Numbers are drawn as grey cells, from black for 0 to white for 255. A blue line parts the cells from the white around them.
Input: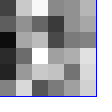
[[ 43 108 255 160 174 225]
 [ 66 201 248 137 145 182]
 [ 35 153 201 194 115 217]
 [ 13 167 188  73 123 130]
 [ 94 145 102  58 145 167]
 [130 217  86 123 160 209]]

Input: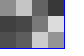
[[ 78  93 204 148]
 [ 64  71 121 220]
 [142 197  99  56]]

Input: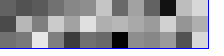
[[113 121 231 127  60 113 105   3 142 135 155  82 216]
 [ 74 183 127 203 162 224 175 183 169 155 209 149 175]
 [ 98  82  90 113 135 142 197 105 162  98  18 189 216]]

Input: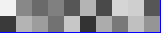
[[ 58 180 157 114 199  51 172 121 192 149]
 [242 136 106 128  86 180  73 213 207  86]]

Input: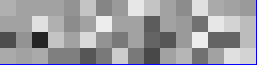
[[162 162 224 176 140 162 237 162 162  92 162 154 113 231 211 188]
 [170 162 170 127 127  86 121 204 121  72 162 182 113 162 224 211]
 [176 162 162 162 147 196 133 154 231 196 162 140 224 170 162 154]
 [ 78 147  36 196 162 217 147 121 162 100  86 154 237 100 100 188]]

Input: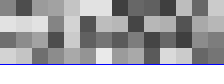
[[226 218 226 132 211  83 189 183  69 183 176  83 169 183]
 [111 140 162  77 203  96 117  90 125  69 103  63 140 125]
 [132  77 155 162 196 226 226  63 103  96  63 189 103 203]
 [211 196 111 140 169 148 234 155 169  90 218 203 103 117]]

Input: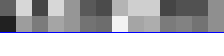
[[ 33 157 123 165 150 115 109 242 165 173 123 130 115 143]
 [ 97 215  69 215 150  89  75 180 207 207  69  81  81 143]]
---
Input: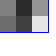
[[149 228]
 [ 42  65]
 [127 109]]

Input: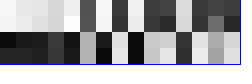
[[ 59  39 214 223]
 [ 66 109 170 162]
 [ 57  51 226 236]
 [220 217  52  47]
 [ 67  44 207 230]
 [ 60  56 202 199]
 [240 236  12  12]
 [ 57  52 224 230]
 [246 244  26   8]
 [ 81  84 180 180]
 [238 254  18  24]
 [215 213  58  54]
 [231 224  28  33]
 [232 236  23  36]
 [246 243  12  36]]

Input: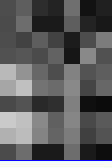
[[ 33  23 123  82  94 102  12  90  84  13]
 [ 17  35  77 136  83  68  15  72  65  25]
 [110  94  29  22 131 136 129 135 123 108]
 [ 34  26  67  99  78 107  47  97 101  25]
 [ 45  27  95  75 103 115  41 136 132  25]
 [ 95 109  67  86 147 191  84 192 187 108]
 [ 77  75  77  81 186 166  73 202 177  75]]

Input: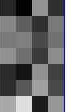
[[ 48 121 114 141  64  73 152]
 [148  48  73  58 145 160  28]
 [  3  95 127 112  20  88 222]
 [ 38 135 121 145  43  45 169]]

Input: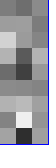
[[139 124 133 179 153 132 160 148 159]
 [110 158 155  90  64 137 186 239  46]
 [125 157 210 179 108 139 178 131 163]]

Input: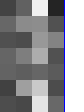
[[ 36  81 131  81  91  76 104]
 [240 141 152 173 102 201 228]
 [ 97 139  76 126  94 159  72]
 [ 67 103  80 101  99  65  77]]
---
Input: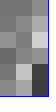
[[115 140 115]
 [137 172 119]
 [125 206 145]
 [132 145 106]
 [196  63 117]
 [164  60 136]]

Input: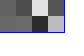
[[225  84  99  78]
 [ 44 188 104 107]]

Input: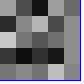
[[158 106 160  78  18]
 [ 73 142  42 135 180]
 [113 142 199 118  86]
 [ 24 142  55  15  48]
 [190 131 118 136 114]]

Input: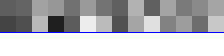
[[137 165  94 101 162 150 113 154 115  95 179  95 163 122]
 [109 199  68  80 185  30  92 237 186  81 166 224 130 158]]

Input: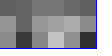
[[106  96  95 100 119 118]
 [172 139 149 100 151 160]
 [144  46 140  56 134 195]]

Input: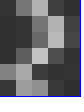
[[ 63  49  52 119 178]
 [178  64  48  52 117]
 [185  70  49  51 105]
 [ 78  50  48  94 195]
 [ 50  51 130 169  59]
 [ 57  46  55 158 144]]
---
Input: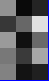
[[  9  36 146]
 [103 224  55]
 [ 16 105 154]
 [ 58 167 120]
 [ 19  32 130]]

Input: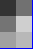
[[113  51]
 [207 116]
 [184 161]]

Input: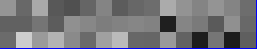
[[104 169  88  80 101 132  92 103 109 171 147 132 148 132 109 149]
 [ 97 117  92 144 135 125 130 134 130  31 133 122  90 144 104  97]
 [205 154 179 138 106 160 186 103 102 154  98  29 118  28  95 107]]

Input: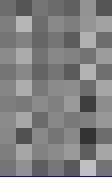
[[ 85 116 106  97 148  85 108]
 [182 108 137 125 149 160 126]
 [131 101 116  92 175 109 117]
 [170 113 136 131 113 157 140]
 [134 100 117  91 178 111 117]
 [172 120 139 142 109 165 132]
 [122 141 129 155  62 143 126]
 [169 107 134 121 129 151 139]
 [ 81 138 115 138  53 108 134]
 [165 130 140 153  95 167 126]
 [145  96 119  88 192 114 116]]

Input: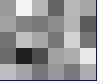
[[243 183  99 184 165 154]
 [131 122 143 180  89 162]
 [193 166 118 211 117 114]
 [ 32  79 162 173 233 106]
 [164 118 151 122 173 190]]

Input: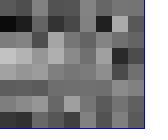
[[ 78 129  82  84 131 102 117 116  89]
 [ 29 100  51  72 129  32 170  88  11]
 [131  78 165 118 100 132 112 100 125]
 [179 150 175 138 112 160  42  76 194]
 [149 156 127 118 123 142  75 112 162]
 [ 95  91 110 111 112 111 139 129  93]
 [138 150 103 159 117  90 115  96 126]
 [ 49 104  86  64 129  82 127  90  55]]

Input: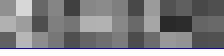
[[215 103 133  64 135 139 127  72 155  82  95  72  79 144]
 [157  78 127 117 177 178 136 105 166  41  44 101 105 177]
 [183 141 119  79 101 111 124  76 108 152 147  79  81  97]]

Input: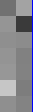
[[163 113]
 [ 58 149]
 [140 143]
 [129 148]
 [130 151]
 [125 198]
 [131 143]]

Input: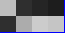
[[ 47  37  29 190]
 [172 204 197  47]]
